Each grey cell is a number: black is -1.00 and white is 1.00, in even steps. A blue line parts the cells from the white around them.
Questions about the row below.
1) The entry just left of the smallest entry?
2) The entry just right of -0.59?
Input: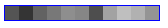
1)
-0.34
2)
-0.23

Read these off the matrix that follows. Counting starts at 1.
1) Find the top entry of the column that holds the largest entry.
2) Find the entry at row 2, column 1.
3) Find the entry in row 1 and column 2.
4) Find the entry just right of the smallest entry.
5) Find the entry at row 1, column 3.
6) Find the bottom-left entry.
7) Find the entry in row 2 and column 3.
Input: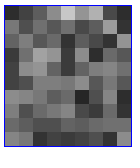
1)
0.56
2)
-0.06
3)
-0.48
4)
-0.38
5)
-0.27
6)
0.04
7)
-0.12
